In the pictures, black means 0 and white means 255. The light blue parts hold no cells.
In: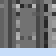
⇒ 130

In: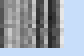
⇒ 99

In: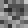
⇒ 138

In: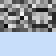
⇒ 215

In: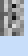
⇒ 104

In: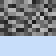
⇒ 111

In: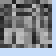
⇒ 116
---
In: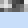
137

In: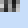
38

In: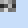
217

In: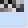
136

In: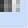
126

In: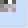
152

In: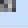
126

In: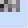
173
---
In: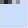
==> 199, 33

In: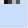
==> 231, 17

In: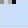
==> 212, 16

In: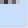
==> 198, 55

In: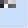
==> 246, 33

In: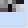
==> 220, 1

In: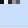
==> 239, 14
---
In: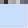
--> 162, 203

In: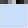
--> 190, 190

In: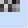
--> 62, 210

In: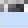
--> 100, 254

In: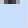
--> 44, 201

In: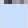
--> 149, 213

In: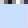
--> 139, 249

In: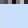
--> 17, 188

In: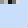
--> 21, 225

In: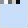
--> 102, 249
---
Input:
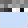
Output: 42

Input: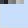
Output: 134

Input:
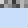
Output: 141

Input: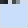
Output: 216

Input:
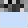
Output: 92

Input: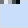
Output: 182
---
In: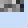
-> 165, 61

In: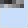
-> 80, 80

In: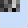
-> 58, 114

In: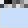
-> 234, 95

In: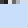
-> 61, 181

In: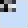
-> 7, 78

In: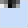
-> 140, 167

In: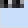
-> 73, 73

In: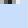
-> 186, 239
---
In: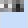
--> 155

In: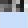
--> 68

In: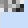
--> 133

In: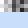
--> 169

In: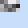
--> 150

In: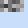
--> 205

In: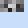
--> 101

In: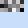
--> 101

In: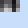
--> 89
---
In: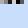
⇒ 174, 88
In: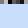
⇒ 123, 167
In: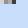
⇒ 212, 62
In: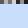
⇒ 90, 28
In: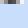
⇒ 192, 244
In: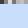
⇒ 62, 167
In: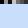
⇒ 5, 49
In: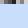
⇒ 173, 213
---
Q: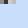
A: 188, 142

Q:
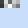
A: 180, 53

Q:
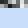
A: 126, 178

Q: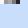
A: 38, 247

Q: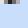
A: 176, 227

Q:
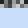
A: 33, 189

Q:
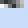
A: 192, 246

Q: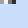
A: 48, 161

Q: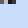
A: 55, 98
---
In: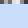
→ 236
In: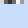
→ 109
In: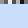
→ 179
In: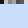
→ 77
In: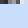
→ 159
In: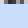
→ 160
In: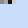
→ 168
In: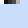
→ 47
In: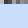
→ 105
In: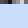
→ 149
